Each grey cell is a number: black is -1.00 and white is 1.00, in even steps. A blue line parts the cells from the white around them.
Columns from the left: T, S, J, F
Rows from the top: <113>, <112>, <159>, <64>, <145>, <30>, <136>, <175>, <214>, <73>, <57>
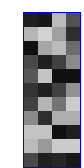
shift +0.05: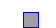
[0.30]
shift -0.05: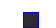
[-0.70]

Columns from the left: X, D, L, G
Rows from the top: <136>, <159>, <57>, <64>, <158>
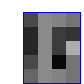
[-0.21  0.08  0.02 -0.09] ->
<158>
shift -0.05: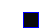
[-0.98]

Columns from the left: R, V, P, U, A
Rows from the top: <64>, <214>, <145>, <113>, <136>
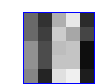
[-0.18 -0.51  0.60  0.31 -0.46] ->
<214>
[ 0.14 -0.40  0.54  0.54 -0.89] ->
<113>
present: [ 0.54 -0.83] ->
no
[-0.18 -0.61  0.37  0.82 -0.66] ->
<64>
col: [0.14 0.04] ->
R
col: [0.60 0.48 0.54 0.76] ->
P

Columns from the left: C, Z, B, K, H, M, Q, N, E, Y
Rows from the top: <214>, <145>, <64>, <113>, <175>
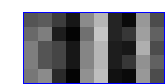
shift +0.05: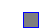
[0.04]
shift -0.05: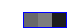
[-0.23 -0.06 -0.82]
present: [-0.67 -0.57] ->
no
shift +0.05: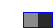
[ 0.14 -0.62]
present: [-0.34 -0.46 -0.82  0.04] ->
yes
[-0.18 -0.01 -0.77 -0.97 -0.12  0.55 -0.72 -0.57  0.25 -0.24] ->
<145>
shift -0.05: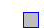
[0.44]

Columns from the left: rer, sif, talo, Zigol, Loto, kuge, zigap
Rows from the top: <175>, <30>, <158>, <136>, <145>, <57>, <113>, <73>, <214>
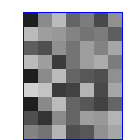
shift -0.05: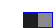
[-0.81  0.03]
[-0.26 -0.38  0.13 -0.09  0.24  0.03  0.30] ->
<158>
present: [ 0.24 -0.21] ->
no
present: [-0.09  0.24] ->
yes

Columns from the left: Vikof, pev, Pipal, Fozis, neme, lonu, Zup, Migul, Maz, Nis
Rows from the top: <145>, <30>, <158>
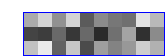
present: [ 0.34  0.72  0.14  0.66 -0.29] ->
no
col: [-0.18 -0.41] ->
neme
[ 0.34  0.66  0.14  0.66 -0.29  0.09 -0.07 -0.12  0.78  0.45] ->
<145>
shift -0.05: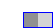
[0.09 0.61]
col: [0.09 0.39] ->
Nis

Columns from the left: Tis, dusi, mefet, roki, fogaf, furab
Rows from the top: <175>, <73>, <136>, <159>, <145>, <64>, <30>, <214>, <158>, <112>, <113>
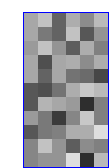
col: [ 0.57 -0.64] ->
fogaf
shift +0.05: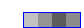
[ 0.57  0.21 -0.22  0.15]
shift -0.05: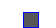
[-0.37]
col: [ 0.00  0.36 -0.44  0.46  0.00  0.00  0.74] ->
furab
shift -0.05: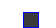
[-0.59]
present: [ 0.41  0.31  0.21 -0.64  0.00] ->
yes
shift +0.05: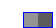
[ 0.21 -0.22]

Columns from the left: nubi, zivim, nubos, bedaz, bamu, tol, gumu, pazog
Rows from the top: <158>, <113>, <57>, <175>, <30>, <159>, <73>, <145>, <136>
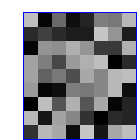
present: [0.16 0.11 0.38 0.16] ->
yes
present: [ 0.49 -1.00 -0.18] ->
no
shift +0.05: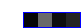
[-0.90 -0.13 -0.84 -0.67]
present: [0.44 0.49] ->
yes
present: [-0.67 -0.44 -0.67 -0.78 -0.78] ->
no
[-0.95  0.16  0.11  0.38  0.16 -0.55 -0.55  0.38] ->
<57>

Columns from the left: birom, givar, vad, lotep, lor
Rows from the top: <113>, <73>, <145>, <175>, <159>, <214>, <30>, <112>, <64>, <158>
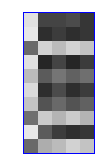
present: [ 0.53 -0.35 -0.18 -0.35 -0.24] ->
yes
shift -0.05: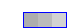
[0.31 0.42 0.60]
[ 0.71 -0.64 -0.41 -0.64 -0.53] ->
<214>
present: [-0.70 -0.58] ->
no
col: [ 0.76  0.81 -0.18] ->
birom

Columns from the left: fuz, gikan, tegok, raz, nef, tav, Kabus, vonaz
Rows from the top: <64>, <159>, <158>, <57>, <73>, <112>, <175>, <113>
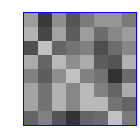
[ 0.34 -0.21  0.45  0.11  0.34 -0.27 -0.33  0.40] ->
<57>
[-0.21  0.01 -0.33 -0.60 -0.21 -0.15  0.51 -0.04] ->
<113>
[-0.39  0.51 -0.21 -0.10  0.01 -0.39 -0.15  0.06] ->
<158>
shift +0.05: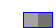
[ 0.33 -0.05]
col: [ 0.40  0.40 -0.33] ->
tegok
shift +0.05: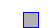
[0.45]

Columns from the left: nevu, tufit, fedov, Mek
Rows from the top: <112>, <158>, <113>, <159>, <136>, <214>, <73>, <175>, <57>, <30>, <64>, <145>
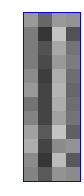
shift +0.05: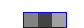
[ 0.08 -0.42  0.31]
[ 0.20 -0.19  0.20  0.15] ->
<112>
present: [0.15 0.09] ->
yes
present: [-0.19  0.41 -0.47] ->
no
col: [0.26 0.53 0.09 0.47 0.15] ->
fedov

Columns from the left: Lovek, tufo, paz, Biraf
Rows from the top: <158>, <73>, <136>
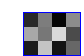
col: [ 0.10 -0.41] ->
Biraf
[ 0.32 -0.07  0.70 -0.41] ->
<73>
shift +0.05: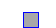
[0.37]
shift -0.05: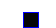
[-1.00]

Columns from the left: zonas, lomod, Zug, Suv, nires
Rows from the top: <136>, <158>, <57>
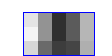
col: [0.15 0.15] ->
lomod
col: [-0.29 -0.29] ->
Suv

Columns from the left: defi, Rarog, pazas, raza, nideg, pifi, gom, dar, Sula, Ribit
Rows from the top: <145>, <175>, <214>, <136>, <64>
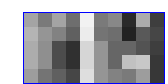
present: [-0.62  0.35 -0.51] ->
no
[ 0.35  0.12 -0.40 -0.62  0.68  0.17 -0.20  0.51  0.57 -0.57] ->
<136>
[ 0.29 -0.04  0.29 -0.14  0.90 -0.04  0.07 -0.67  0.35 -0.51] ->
<145>

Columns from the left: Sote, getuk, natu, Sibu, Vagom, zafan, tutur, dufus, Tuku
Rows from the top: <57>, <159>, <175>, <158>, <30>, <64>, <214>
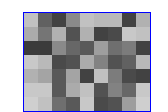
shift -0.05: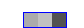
[ 0.29  0.46 -0.41]
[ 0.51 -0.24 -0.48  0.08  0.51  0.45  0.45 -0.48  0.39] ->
<57>

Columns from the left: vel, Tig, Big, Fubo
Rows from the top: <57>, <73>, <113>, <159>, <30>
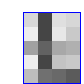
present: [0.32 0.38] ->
yes
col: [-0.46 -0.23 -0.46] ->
Tig

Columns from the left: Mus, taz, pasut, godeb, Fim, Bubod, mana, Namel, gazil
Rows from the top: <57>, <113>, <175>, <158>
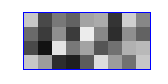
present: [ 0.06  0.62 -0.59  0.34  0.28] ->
no
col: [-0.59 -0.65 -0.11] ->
mana
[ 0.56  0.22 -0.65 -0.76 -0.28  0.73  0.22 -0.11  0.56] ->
<158>
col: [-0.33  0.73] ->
Bubod
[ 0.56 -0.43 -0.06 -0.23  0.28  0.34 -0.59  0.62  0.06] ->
<57>

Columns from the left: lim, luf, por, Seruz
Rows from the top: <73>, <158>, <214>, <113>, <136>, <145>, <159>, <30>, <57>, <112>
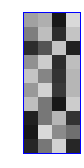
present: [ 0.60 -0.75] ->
no
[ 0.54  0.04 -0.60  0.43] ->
<136>
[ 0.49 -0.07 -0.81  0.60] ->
<159>

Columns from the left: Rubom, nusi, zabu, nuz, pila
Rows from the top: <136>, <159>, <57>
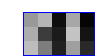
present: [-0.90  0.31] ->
yes
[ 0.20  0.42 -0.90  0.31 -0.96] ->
<136>
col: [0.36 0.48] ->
Rubom
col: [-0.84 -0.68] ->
pila
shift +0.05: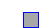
[0.36]

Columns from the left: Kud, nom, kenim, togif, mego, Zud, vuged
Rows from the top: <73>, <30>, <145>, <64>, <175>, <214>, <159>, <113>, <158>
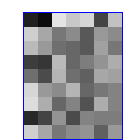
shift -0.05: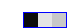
[-0.96  0.74  0.52]
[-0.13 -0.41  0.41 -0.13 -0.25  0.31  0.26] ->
<175>
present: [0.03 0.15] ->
no
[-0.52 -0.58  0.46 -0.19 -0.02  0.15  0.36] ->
<64>

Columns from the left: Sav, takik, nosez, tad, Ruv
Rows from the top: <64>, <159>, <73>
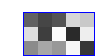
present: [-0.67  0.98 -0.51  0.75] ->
no
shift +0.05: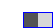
[-0.29  0.74]
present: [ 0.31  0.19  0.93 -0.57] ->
yes

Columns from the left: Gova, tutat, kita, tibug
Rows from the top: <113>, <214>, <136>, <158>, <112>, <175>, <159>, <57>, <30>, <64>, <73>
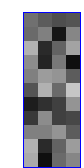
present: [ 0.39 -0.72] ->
no
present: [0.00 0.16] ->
yes
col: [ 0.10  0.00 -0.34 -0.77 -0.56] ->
Gova
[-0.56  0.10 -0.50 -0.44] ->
<57>
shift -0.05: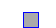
[0.28]
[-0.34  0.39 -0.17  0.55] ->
<175>

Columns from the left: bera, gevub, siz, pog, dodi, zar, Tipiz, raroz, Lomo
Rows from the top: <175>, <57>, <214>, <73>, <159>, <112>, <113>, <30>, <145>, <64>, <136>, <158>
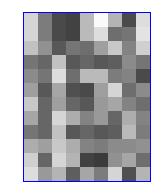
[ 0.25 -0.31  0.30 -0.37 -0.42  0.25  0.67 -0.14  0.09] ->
<112>
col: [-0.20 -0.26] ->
Tipiz

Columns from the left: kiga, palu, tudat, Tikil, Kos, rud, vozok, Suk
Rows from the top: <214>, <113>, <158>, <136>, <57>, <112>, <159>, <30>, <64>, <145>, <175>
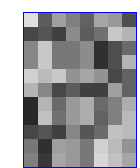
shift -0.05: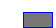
[-0.11 -0.11]
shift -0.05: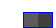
[-0.33 -0.55]
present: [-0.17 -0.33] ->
no
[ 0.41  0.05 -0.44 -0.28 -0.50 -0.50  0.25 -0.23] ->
<112>

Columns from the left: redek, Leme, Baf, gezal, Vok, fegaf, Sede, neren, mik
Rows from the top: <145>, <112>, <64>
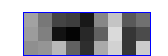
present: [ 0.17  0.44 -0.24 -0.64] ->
yes
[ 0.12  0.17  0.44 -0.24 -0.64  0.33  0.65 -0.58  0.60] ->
<64>

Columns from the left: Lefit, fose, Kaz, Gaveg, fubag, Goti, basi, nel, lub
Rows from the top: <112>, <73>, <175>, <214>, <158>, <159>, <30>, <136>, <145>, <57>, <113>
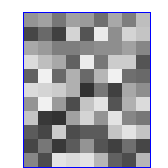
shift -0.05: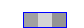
[0.21 0.61 0.11]
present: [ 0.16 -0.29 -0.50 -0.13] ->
no
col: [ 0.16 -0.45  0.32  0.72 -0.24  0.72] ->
Lefit
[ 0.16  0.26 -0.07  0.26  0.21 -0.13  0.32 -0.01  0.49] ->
<112>
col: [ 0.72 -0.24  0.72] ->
Lefit
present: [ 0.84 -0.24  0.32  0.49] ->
no
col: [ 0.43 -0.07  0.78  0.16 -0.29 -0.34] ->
Goti

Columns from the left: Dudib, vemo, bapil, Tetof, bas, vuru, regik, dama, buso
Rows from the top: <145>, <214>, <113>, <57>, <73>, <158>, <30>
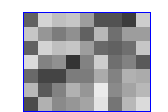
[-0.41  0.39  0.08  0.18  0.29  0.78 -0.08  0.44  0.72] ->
<30>
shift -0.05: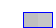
[0.45 0.50]
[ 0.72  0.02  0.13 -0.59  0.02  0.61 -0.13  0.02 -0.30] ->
<57>
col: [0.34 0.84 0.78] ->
vuru
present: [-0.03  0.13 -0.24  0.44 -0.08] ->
no

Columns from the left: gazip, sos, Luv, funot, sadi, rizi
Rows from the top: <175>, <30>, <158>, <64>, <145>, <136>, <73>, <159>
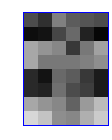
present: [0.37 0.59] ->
yes
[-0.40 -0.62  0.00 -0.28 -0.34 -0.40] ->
<175>
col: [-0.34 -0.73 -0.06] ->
sadi
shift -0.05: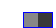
[ 0.01 -0.61]

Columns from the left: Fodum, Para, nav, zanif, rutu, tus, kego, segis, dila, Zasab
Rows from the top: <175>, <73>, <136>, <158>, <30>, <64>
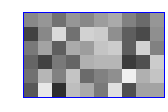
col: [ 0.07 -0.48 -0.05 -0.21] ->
Fodum
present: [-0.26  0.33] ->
yes
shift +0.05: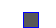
[-0.26]

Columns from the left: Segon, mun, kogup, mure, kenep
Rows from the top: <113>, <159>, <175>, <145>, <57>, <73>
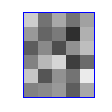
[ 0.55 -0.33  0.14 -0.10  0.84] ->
<57>
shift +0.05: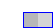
[0.49 0.72]

